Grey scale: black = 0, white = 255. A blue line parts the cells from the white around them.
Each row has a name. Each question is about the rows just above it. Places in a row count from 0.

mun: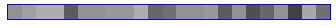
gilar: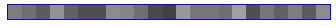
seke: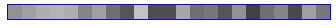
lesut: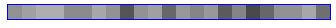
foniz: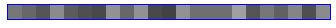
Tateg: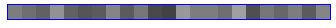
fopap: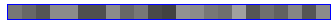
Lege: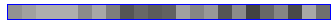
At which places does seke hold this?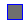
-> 7 13 18
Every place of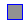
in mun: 0 5 6 12 13 16 19
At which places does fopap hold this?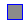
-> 3 4 7 13 22
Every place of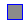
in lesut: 4 5
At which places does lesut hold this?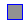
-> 0 7 9 19 20
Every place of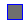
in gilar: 1 9 15
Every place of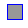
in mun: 7 8 14

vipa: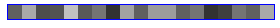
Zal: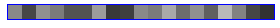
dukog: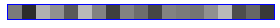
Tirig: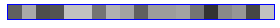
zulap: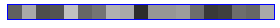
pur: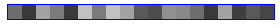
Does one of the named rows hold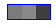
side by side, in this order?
no
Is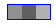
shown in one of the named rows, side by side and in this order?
no
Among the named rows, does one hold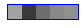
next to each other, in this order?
no
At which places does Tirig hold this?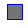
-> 6 13
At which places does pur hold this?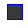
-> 1 4 14
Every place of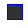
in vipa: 7 14
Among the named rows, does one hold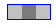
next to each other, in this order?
yes

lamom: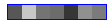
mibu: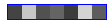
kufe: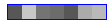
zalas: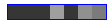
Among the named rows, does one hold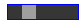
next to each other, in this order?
no
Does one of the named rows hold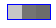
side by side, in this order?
yes
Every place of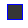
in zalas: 0 1 2 4
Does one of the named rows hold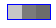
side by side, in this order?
no
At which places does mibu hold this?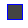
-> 0
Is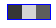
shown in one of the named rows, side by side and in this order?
no

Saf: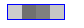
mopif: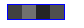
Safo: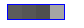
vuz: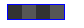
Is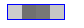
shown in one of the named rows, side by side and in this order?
no
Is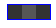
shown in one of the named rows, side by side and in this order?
yes
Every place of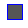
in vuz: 1 3
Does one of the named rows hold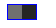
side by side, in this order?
yes

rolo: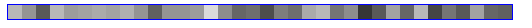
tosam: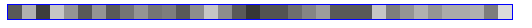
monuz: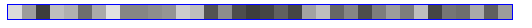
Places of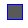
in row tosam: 0 5 7 12 16 23 24 25
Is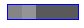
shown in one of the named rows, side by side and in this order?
no
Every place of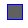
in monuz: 19 34

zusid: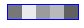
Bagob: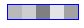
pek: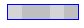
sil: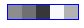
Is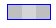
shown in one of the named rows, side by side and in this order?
yes
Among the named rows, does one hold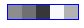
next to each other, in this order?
yes
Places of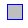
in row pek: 1 2 4

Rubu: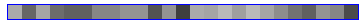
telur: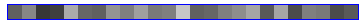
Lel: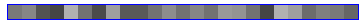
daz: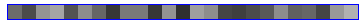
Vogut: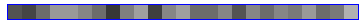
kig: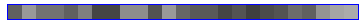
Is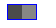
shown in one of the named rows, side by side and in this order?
no
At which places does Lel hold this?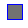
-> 5 10 12 14 17
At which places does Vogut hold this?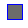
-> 2 6 13 14 18 22

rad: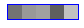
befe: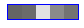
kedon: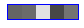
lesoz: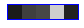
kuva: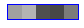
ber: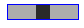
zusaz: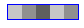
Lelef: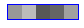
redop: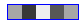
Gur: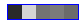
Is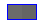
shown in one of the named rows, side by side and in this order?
no
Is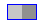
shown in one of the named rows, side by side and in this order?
yes
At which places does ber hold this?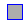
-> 0 1 3 4
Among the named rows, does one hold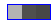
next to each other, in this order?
yes
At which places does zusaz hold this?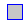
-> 0 3

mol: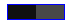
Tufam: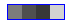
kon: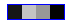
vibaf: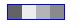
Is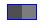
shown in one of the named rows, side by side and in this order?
no
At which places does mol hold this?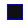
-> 0 1
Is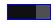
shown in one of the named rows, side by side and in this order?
no
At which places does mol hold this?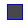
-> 2 3
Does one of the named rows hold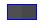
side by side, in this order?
no

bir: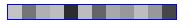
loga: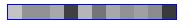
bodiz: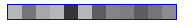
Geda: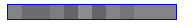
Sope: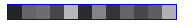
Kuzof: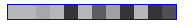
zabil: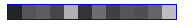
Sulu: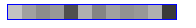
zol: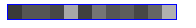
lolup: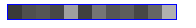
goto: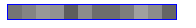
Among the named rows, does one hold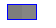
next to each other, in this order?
no
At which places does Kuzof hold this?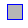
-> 0 1 3 5 9

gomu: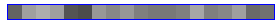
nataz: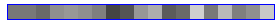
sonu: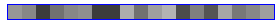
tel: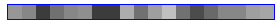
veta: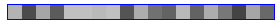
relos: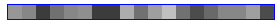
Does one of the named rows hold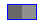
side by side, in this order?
yes
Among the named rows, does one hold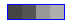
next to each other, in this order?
yes

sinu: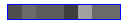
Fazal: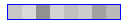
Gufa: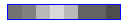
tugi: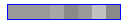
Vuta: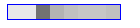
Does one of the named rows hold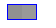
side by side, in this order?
no
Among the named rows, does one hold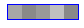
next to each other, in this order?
yes
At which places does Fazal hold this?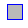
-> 7
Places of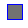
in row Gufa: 0
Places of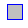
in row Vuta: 4 7
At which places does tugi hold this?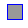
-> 0 1 2 5
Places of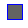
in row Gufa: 5 6

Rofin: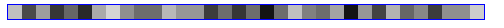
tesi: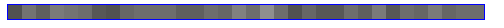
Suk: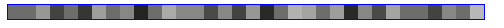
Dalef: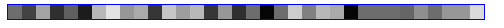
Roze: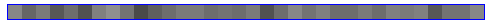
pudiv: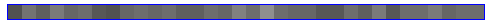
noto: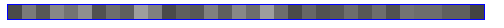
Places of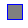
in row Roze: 6 22 27 29
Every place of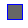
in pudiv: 4 8 10 15 20 21 31
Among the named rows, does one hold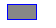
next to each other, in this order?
yes
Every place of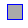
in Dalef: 9 23
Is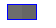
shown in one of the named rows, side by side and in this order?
yes

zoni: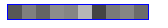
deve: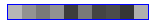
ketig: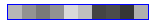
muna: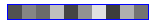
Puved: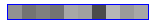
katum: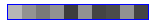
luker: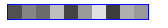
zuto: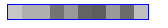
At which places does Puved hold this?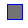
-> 1 3
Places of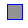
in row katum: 1 3 5 8

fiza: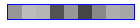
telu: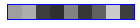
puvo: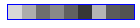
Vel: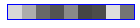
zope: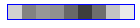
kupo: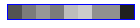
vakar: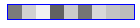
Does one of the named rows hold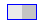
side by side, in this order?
no
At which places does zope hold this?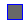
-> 4
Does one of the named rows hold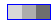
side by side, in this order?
yes
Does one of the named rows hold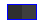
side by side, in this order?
no

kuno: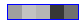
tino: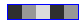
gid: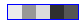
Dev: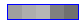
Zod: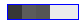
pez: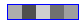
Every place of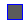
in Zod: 1
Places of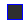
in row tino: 0 3
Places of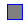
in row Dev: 3

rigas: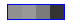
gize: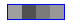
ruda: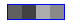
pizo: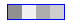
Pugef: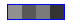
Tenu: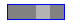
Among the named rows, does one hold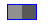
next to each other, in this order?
yes
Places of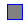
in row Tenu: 0 1 3
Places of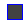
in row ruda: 1
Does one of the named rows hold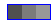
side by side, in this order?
yes

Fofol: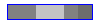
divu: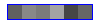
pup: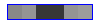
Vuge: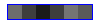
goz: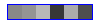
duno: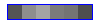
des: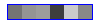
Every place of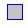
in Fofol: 2 3
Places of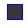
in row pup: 2 3
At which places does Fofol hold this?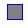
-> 0 1 4

